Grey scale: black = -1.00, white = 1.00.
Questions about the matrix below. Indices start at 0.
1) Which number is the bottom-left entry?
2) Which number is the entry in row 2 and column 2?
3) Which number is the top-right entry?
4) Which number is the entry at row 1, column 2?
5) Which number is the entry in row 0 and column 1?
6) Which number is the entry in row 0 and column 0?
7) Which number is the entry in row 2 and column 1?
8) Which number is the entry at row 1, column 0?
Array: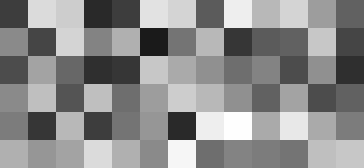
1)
0.38
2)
-0.19
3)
-0.24
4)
0.66
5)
0.72
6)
-0.52
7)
0.28
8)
0.08

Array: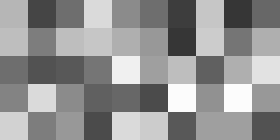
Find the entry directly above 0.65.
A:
0.03
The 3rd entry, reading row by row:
-0.14
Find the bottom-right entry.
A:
-0.36
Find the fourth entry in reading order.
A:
0.71
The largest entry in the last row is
0.71
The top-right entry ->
-0.19
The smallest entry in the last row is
-0.41
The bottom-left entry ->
0.65
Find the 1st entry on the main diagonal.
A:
0.43
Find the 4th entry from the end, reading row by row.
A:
-0.31
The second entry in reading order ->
-0.46
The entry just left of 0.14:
0.98
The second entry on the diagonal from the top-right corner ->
-0.08
